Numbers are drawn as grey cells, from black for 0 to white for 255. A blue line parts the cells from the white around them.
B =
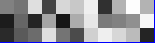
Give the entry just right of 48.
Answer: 179
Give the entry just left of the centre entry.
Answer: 22
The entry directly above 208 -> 231
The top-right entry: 179
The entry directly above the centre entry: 200
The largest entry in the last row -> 239
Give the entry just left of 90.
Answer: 42
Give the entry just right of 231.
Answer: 122
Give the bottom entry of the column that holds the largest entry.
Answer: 187
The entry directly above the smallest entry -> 215

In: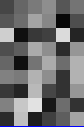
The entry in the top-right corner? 116
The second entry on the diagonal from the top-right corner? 8
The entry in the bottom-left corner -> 43
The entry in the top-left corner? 70
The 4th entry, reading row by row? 142
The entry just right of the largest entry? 23
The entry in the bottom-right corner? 164
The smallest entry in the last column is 36
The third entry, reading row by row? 122
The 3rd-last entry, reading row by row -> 64
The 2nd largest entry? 219
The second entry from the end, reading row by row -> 94
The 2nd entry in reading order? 102
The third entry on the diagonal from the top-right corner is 64
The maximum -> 226
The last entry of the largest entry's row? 50

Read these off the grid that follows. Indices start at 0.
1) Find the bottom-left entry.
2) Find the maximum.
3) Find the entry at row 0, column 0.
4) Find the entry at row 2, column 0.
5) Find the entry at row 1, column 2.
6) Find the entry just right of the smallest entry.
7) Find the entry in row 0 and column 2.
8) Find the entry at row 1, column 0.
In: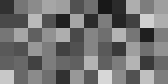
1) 200
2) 215
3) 49
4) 118
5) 186
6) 43
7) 139
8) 73

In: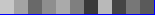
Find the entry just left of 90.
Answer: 119
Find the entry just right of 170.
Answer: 127
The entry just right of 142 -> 170

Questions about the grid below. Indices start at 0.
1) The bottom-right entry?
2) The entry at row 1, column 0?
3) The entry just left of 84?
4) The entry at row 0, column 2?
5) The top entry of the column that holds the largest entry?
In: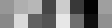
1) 144
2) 137
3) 97
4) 183
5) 204

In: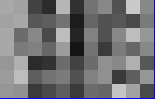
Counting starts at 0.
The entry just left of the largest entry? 81
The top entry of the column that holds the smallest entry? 50
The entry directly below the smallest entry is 66
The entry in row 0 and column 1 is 162
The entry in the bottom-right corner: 73
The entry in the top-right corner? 136
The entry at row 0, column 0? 168
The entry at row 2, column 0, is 168
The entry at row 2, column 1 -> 108
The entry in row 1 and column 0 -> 162
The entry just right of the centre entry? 115
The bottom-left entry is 150
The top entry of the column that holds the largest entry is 202
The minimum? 21
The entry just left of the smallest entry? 156
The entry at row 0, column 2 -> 66
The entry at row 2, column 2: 136
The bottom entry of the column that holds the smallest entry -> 58

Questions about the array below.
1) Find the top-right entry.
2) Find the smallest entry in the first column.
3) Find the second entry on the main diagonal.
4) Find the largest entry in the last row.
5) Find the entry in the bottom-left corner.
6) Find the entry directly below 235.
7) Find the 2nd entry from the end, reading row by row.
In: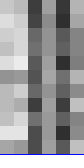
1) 180
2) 147
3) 206
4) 192
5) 166
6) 153
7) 89

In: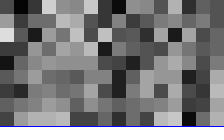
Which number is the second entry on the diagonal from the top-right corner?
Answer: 123
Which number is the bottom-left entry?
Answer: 67
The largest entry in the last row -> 199
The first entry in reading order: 75
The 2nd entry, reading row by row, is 5
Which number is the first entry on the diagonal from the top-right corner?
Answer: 83
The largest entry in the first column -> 221
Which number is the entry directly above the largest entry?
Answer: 156
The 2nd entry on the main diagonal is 60
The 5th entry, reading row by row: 143
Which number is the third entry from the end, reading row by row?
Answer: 11
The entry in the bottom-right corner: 178
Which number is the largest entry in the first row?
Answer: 207
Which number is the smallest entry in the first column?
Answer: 19
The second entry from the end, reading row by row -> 109
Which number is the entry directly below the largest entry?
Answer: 60
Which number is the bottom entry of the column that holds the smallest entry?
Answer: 156
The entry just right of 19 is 102
